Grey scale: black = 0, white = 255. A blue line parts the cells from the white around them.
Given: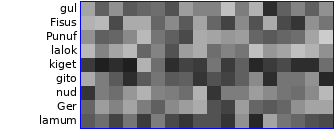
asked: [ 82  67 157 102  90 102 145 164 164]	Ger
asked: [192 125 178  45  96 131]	gul
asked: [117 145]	gito
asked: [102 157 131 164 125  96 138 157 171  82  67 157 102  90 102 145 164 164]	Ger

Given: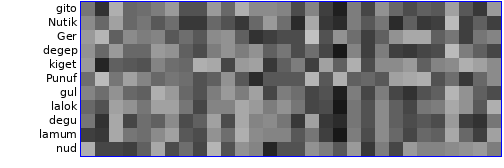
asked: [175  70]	nud
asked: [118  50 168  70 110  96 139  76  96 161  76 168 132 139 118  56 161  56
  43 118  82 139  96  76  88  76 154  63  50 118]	degu
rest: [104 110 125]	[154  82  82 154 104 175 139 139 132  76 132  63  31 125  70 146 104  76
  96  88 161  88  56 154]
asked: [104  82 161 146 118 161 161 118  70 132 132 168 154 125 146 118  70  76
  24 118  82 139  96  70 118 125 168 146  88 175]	lalok
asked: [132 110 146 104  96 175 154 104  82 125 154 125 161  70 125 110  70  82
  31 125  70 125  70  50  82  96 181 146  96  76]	gul

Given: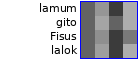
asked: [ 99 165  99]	gito
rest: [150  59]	[173]
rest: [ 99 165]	[ 99 173]
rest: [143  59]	[121]
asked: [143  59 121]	Fisus
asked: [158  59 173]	lalok
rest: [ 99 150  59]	[173]

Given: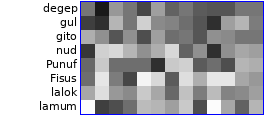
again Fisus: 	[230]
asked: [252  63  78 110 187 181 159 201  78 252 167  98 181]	lamum
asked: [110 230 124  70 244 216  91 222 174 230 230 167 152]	Fisus
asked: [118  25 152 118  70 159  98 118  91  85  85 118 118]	degep
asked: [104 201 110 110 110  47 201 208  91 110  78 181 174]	Punuf
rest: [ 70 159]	[ 98 118  91  85  85 118 118]

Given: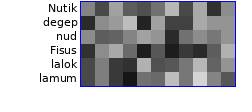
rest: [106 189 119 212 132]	[87]
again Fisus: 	[29]
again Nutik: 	[73]
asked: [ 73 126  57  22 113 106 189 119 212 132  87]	lamum

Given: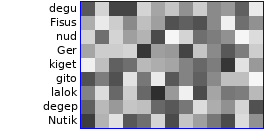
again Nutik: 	[75]
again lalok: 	[104]
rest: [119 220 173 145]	[212  81]

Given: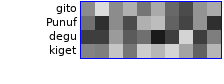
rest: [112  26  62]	[212  62 126]
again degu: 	[62]

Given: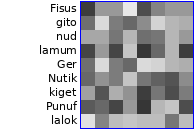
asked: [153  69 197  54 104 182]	lamum
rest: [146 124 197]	[118  97  84 140]
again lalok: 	[189]
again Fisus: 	[153]

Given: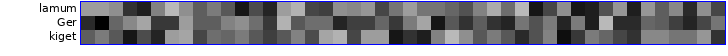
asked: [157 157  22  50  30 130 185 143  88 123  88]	kiget
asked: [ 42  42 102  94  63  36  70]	Ger
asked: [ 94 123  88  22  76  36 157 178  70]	lamum
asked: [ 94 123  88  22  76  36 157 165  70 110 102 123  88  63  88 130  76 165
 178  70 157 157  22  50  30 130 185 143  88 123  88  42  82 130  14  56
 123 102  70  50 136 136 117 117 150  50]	kiget
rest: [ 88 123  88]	[ 42  82 130  14  56 123 102  70  50 136 136 117 117 150  50]
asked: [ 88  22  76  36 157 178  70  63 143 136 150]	lamum

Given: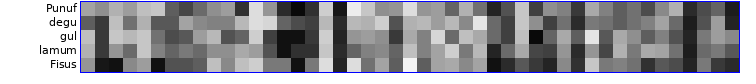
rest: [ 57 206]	[ 36 149 157 143  57 169 129 214 106 191 169 106  64 191   9 100 169  94
 229  88 169 143  94 129  82  36 121 157 137]
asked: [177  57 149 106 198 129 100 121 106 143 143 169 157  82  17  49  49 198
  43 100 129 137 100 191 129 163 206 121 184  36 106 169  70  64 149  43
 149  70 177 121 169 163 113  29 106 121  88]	lamum
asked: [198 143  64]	degu
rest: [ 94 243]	[ 94 163 169 137 163  17  43  88  57  36 137  49 198 121 129 113  49  88
  76  36 121  57  43]
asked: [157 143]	gul
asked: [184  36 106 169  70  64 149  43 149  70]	lamum
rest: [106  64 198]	[143  64 113  43 121 113  94 113 129 163 106  29  82 157  36]

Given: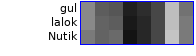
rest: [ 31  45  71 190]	[114]
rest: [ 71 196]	[122]
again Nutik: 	[122]

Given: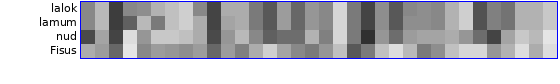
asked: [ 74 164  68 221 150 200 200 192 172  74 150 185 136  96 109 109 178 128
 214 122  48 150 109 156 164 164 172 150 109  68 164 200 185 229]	nud
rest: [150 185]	[136  96 109 109 178 128 214 122  48 150 109 156 164 164 172 150 109  68
 164 200 185 229]
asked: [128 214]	nud
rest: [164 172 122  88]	[156 103 150 136 214 122  68 142  88 142 142 136 178 207  82 128 115 178
 178 200]
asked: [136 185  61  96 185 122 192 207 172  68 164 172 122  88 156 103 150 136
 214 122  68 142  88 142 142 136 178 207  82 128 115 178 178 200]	lamum

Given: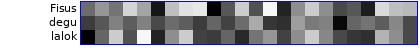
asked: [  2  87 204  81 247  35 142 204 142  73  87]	Fisus
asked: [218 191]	Fisus
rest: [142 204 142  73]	[ 87  29 218 191 185]
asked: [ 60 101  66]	degu
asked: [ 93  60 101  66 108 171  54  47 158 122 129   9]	degu
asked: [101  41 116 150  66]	lalok
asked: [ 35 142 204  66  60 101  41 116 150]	lalok

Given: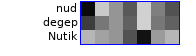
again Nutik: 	[182]
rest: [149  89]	[209 127  82]
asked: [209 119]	degep
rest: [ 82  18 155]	[182]
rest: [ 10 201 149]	[ 89 209 127  82]
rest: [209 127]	[82]
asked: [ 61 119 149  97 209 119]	degep

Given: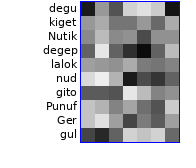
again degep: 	[98]
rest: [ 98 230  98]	[ 47  11  98 187]
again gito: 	[91]
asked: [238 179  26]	nud

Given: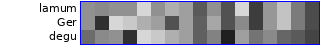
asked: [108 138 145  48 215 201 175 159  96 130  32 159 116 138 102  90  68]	degu
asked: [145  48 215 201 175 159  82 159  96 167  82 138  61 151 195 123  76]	Ger
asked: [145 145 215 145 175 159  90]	lamum
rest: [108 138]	[145  48 215 201 175 159  96 130  32 159 116 138 102  90  68]

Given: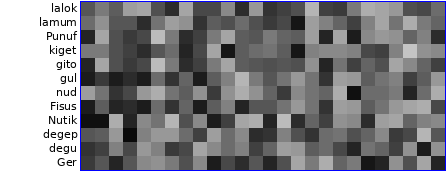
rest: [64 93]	[152]
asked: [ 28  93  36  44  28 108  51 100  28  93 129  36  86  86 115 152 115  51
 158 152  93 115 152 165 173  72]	Fisus
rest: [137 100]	[64]
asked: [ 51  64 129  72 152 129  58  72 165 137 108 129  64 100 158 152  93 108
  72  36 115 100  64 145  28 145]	degu
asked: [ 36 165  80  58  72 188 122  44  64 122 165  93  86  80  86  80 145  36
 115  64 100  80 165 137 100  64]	gito
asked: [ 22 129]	kiget
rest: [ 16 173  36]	[137 115 181  80 137  28  64 165 173  36 188  44 100  64 145 137  44 158
 165 100 129 137]

